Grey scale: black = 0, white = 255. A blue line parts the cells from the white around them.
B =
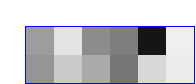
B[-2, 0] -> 157
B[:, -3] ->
[126, 118]
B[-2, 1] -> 227

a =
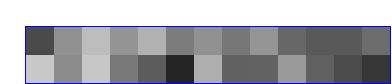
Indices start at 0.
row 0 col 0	74
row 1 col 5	36
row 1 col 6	174
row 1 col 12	55
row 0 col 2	189
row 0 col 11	89
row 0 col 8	149

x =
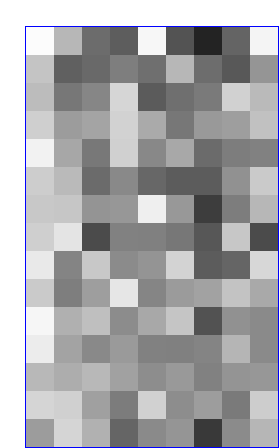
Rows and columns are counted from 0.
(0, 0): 252
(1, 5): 183
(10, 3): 140
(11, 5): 128
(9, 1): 126
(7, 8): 75
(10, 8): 138
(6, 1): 198
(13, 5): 141
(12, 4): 141
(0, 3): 93
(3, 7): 158
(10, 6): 82
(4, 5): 168
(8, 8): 215
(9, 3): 230
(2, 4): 91
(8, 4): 148
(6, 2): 148
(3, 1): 156
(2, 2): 134
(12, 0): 184
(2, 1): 119
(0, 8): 244
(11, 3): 154
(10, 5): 197
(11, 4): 129
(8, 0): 233
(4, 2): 120
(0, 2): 108
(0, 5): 83
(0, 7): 100
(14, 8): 182
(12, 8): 151
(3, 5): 119
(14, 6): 57
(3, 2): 164

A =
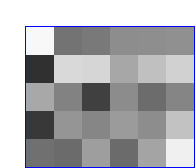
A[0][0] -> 248
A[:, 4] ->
[142, 192, 108, 141, 164]
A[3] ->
[56, 149, 134, 155, 141, 194]
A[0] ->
[248, 115, 121, 141, 142, 144]
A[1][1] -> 217
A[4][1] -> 107
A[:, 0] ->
[248, 48, 168, 56, 112]
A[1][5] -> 209

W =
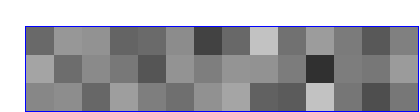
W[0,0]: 105
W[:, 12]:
[88, 119, 78]
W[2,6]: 145
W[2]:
[135, 141, 103, 158, 126, 111, 145, 165, 97, 91, 194, 118, 78, 119]
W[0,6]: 66
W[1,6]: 126
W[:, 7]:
[104, 148, 165]
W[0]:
[105, 151, 146, 100, 106, 140, 66, 104, 194, 113, 156, 123, 88, 128]
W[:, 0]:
[105, 164, 135]
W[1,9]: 124

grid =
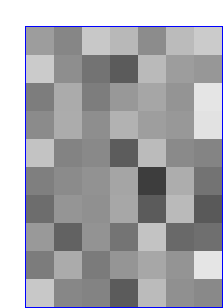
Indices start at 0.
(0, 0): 157
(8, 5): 148
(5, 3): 165
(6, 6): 89
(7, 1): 98
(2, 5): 148
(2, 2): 125
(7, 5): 105
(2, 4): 166
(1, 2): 115
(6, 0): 109
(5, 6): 115
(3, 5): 152
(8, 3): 149
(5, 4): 61
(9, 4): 187
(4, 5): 138
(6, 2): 144
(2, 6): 229
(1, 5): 157
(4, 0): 195
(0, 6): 203
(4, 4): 187

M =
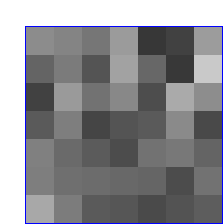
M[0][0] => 140
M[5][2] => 108
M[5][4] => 101
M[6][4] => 74
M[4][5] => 120
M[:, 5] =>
[65, 56, 170, 138, 120, 76, 83]
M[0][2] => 118
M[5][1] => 111
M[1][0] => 100
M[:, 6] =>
[156, 201, 141, 73, 100, 114, 93]
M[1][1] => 123
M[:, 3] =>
[155, 162, 136, 84, 76, 104, 86]
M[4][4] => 114
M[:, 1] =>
[132, 123, 154, 126, 106, 111, 124]

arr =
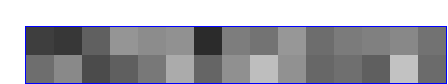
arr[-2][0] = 62
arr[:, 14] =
[114, 107]
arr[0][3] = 149
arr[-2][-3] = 128
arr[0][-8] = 125
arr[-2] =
[62, 55, 96, 149, 140, 145, 43, 125, 115, 151, 109, 123, 128, 136, 114]
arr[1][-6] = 145
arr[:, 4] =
[140, 120]
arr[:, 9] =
[151, 145]
